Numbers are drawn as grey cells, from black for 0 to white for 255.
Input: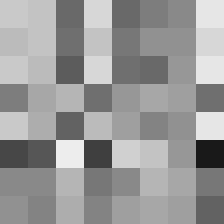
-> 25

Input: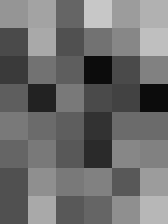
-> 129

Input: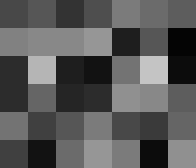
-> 93

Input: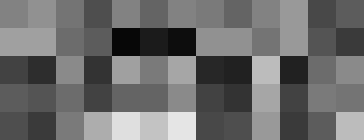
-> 138

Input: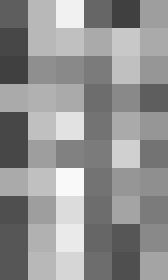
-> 123

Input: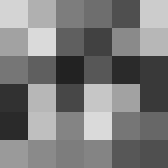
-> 57

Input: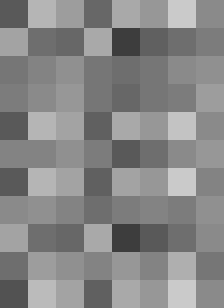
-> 138

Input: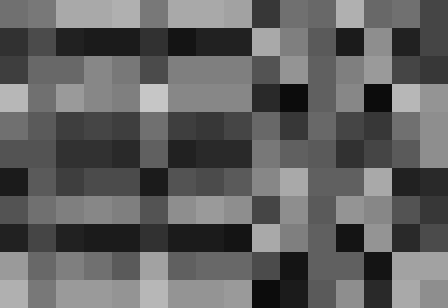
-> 75

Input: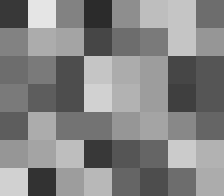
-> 101
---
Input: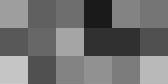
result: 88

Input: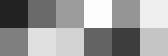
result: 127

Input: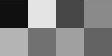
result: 180

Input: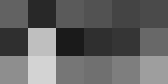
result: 47

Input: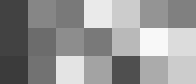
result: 66

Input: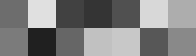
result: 123
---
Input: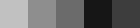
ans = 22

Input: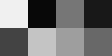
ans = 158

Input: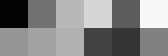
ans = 52

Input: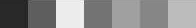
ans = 135

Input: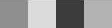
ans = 60

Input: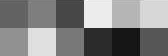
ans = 21
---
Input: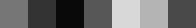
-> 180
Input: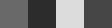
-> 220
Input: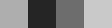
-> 109
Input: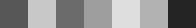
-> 178
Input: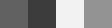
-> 242
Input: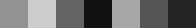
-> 84
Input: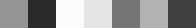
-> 178
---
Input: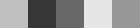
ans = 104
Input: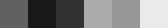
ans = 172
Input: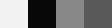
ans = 8
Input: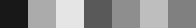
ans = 142
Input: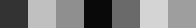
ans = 106
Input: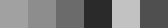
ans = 42
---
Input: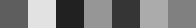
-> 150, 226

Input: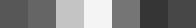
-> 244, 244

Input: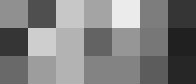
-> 99, 235

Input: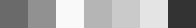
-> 181, 249

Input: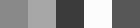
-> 59, 252

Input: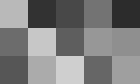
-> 94, 207

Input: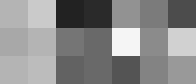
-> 105, 245

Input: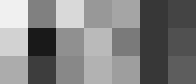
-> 186, 240

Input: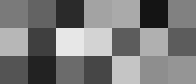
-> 211, 231
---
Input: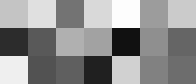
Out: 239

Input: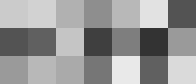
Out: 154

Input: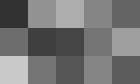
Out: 201

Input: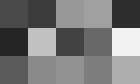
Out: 90

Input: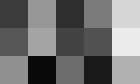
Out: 144

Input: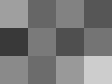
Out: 138

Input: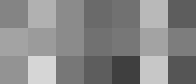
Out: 147
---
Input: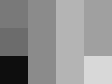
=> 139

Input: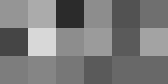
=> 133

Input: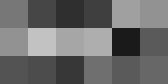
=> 76

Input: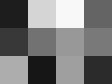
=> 22

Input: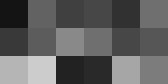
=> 204

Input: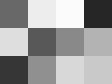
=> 144

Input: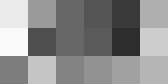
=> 197

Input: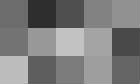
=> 94
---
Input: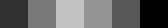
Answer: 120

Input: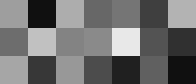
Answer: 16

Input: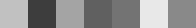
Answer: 61

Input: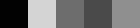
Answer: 212

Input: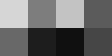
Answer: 125

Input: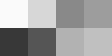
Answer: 215

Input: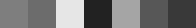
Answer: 108
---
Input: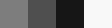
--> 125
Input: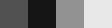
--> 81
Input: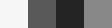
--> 246
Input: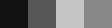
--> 18
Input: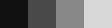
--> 17
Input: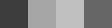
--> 61
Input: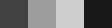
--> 65
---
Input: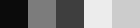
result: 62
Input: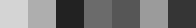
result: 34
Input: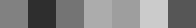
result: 116
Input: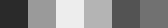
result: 237
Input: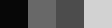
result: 76
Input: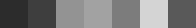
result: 147
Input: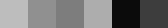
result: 125
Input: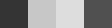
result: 221
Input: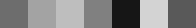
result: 190
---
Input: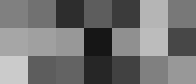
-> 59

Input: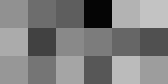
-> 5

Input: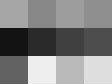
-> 135

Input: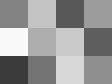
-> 195

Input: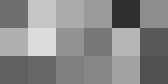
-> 154

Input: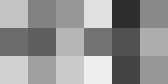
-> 224

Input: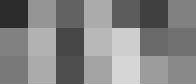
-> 92
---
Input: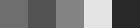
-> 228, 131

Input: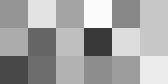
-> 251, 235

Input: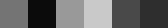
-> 201, 153

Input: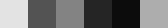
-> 227, 173

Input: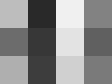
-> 240, 227

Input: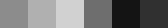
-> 209, 176
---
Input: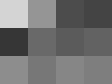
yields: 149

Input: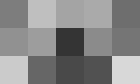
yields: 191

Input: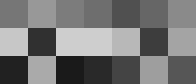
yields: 152

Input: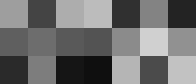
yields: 68

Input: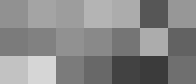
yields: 164

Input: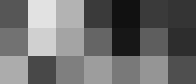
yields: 226

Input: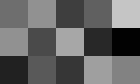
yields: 145

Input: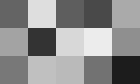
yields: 222

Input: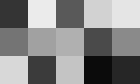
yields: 235

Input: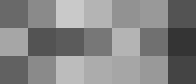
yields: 138
